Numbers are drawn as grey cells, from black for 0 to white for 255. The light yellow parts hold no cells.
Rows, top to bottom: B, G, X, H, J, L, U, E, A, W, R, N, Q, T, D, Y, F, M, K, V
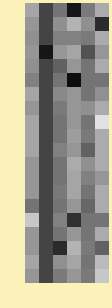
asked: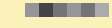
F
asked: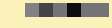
L
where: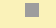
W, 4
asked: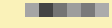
W
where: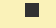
Y, 4
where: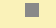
U, 3

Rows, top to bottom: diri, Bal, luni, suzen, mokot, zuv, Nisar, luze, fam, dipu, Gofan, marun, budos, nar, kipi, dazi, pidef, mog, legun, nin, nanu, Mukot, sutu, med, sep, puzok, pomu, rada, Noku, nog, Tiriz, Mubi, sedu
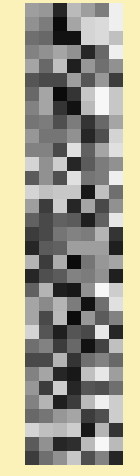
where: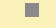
Mukot, 2
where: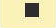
Mubi, 4
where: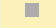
legun, 3
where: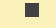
sep, 6

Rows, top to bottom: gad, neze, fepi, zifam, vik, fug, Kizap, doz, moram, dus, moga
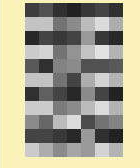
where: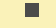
moram, 5
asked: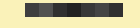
gad
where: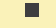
gad, 1
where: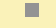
zifam, 4

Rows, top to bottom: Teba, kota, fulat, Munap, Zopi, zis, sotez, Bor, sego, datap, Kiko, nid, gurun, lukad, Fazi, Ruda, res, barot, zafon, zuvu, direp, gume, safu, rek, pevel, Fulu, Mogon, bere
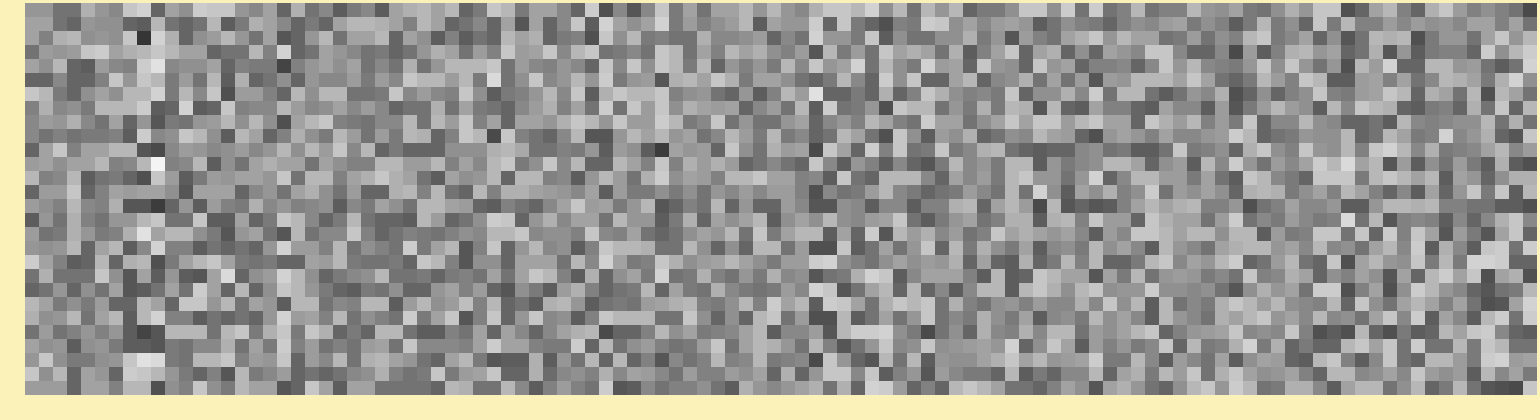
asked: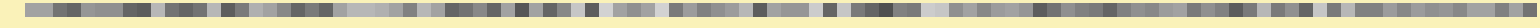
kota
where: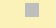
gume, 32
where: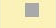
Kiko, 36
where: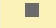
Mogon, 38

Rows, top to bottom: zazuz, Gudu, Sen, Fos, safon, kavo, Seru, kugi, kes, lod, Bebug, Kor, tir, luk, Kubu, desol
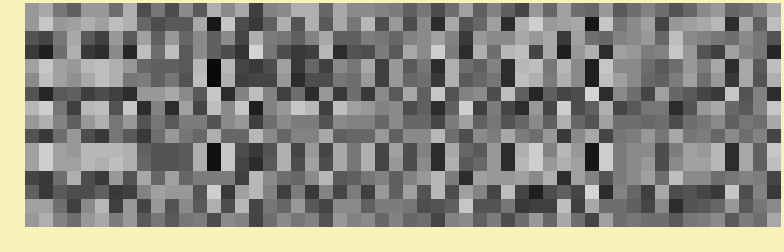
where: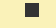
Fos, 16
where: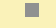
kavo, 4

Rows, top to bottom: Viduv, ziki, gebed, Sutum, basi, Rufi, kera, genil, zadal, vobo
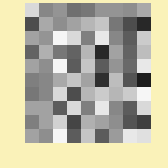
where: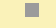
vobo, 7
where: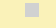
zadal, 3
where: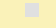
vobo, 9

